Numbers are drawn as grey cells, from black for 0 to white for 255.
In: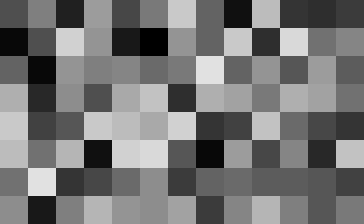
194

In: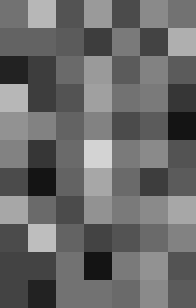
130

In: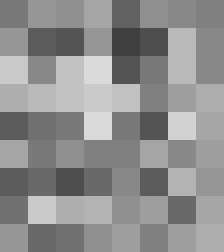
150

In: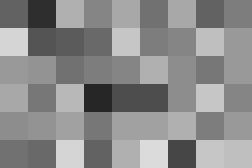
133

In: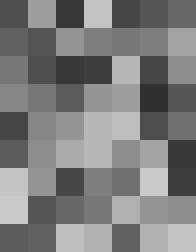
62
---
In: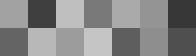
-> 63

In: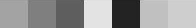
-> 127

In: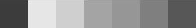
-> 230

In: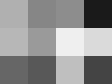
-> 134

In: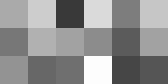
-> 205

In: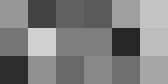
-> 67

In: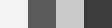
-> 90

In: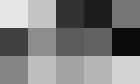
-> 196
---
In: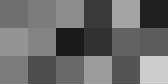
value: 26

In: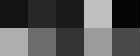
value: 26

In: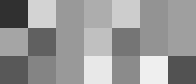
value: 153

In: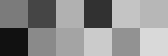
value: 177

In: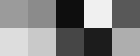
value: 14

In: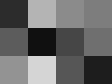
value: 70

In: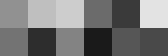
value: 205

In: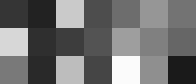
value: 61

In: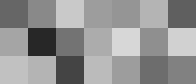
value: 115
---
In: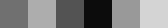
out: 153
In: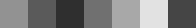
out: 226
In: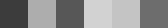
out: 196
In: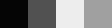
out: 237
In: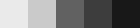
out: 61
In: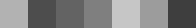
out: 156
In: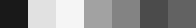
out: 75
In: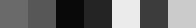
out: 60
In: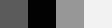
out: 151
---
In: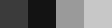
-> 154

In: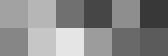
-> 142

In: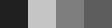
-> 126

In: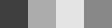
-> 228

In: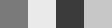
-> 59

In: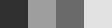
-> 106

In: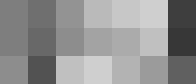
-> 207

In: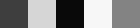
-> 247

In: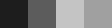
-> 196

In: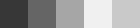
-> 240
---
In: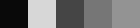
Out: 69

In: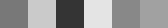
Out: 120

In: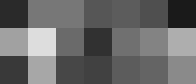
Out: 42

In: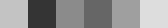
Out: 102

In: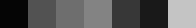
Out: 25

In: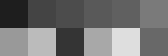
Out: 52

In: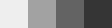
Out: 99
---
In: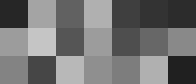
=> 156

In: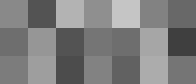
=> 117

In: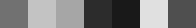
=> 44

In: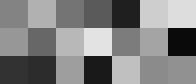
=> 227

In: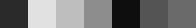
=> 141

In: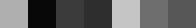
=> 46
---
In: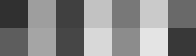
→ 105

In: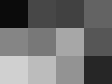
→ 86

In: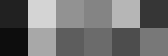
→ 54

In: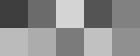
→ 129

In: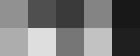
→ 24

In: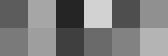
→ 144

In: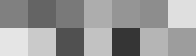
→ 223

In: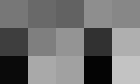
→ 175

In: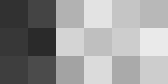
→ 234
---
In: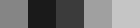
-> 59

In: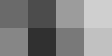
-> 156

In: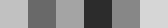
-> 164

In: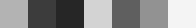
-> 38

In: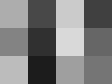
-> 203

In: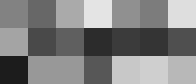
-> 170

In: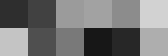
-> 155

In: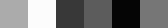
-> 56
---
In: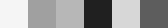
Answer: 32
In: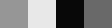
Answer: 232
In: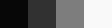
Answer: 49
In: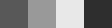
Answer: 153
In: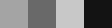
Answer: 105
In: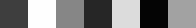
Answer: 220
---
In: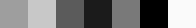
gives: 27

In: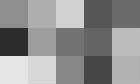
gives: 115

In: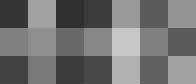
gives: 134

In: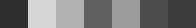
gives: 96

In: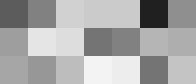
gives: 116

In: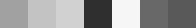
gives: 47
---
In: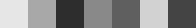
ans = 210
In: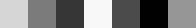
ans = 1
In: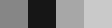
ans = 167
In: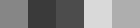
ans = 217
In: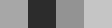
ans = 147
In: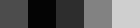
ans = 130
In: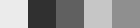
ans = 198
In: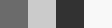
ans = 50
